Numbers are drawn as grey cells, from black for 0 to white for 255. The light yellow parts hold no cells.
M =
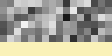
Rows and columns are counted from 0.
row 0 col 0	135
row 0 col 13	73
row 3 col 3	243
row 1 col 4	60
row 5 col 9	183
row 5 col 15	96
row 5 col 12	93
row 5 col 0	125
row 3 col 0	83
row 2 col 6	189
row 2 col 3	95
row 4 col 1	115
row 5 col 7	85
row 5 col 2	182
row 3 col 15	144
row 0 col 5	203
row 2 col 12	59
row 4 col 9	152
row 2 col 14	220
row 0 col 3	201
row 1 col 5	108
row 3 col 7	222
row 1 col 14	99
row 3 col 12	86
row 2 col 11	171
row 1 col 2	163
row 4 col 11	97
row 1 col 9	124
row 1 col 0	146
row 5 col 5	108
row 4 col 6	152

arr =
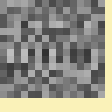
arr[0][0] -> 141
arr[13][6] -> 162
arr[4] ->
[162, 165, 164, 96, 93, 152, 80, 77, 84, 76, 125, 111, 160, 139, 88]
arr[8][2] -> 110
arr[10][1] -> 66
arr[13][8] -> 95
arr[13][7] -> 119
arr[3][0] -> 87
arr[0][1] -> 167
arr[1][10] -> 103
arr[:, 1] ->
[167, 95, 134, 124, 165, 107, 146, 191, 183, 62, 66, 95, 150, 113]
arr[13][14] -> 166
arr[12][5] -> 121
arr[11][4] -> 91
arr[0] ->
[141, 167, 157, 166, 142, 83, 121, 75, 102, 84, 100, 141, 121, 75, 157]
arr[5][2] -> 161
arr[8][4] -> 96
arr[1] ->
[141, 95, 102, 137, 110, 139, 105, 134, 91, 152, 103, 149, 148, 92, 91]
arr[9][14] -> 74
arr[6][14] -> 100
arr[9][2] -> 84
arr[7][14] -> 132
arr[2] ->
[87, 134, 149, 132, 87, 105, 98, 154, 125, 102, 125, 87, 97, 154, 150]
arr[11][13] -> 79
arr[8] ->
[106, 183, 110, 184, 96, 157, 61, 167, 68, 153, 67, 101, 62, 163, 114]
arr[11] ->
[84, 95, 146, 153, 91, 114, 80, 162, 140, 122, 107, 157, 160, 79, 102]
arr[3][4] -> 162
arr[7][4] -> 62
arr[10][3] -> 78
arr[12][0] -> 148
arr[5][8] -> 122
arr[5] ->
[80, 107, 161, 78, 164, 80, 162, 80, 122, 122, 163, 128, 134, 113, 117]
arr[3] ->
[87, 124, 160, 60, 162, 175, 105, 173, 181, 144, 108, 74, 181, 147, 72]

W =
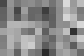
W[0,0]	73
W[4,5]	180
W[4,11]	135
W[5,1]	180
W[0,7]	116
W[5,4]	185
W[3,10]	174
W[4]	[163, 173, 166, 126, 111, 180, 95, 147, 155, 191, 48, 135]
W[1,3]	158
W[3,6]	130
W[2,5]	110
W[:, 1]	[148, 141, 140, 180, 173, 180, 179, 158]
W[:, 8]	[144, 140, 142, 143, 155, 149, 169, 153]
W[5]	[126, 180, 165, 192, 185, 149, 122, 102, 149, 132, 160, 204]
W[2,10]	187
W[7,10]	145
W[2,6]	82
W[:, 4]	[141, 103, 102, 167, 111, 185, 204, 126]
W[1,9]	186
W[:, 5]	[126, 104, 110, 150, 180, 149, 147, 114]
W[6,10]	94
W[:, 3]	[136, 158, 137, 178, 126, 192, 193, 172]
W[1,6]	62
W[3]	[113, 180, 181, 178, 167, 150, 130, 98, 143, 141, 174, 214]

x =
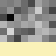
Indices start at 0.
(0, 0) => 130
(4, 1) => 213
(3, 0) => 181
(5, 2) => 66
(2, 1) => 6
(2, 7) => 143
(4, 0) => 111
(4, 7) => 162
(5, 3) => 149
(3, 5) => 194
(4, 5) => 172
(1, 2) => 85
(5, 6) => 136
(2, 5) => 129
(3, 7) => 84

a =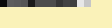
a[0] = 10
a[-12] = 93
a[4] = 26

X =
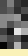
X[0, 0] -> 76
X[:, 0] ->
[76, 78, 137, 136, 62, 99, 5]
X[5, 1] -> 69
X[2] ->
[137, 140, 153, 33]
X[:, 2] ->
[57, 47, 153, 113, 227, 82, 179]
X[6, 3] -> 59
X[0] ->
[76, 126, 57, 37]
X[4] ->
[62, 22, 227, 176]

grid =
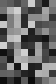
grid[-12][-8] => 101
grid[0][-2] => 26
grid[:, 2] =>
[69, 208, 175, 178, 153, 199, 143, 165, 177, 21, 77, 19]
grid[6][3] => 49
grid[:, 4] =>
[206, 54, 141, 202, 31, 35, 56, 34, 146, 30, 28, 11]
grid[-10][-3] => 141
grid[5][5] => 33
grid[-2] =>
[97, 100, 77, 35, 28, 178, 172, 57]
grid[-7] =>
[63, 187, 199, 26, 35, 33, 20, 85]
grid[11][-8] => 14
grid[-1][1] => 51
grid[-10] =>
[27, 125, 175, 42, 141, 141, 154, 54]
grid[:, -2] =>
[26, 165, 154, 83, 145, 20, 54, 71, 67, 179, 172, 115]
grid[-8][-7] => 145
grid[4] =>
[40, 145, 153, 176, 31, 105, 145, 100]
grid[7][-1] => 24
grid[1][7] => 115
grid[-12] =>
[101, 91, 69, 100, 206, 79, 26, 131]
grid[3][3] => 43
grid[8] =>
[85, 26, 177, 170, 146, 150, 67, 87]

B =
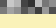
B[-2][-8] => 89
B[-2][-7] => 200
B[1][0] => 123
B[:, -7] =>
[200, 162]
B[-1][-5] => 86
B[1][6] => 153

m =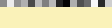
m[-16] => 139
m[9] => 4
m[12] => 107
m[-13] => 176
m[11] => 80
